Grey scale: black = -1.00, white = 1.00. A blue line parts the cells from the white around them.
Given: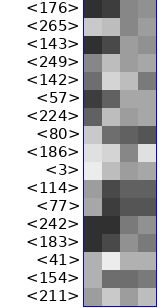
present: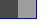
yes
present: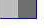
no
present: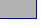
yes

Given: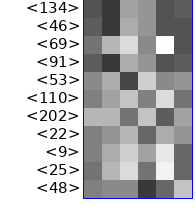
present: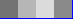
yes
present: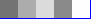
no

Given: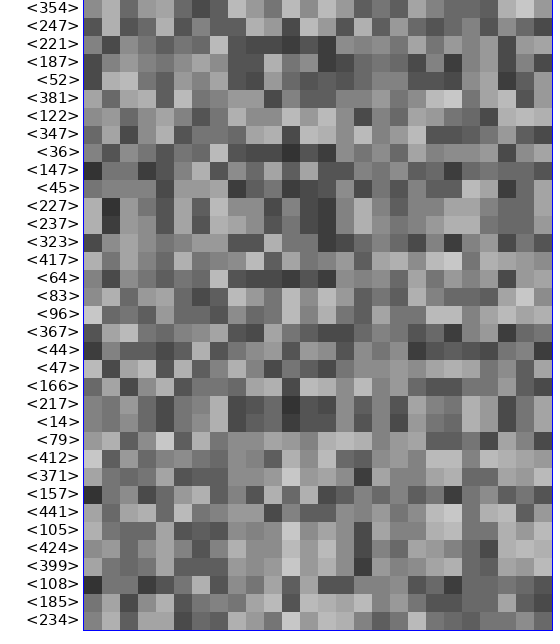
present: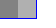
yes
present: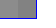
yes
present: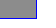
yes
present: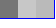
no

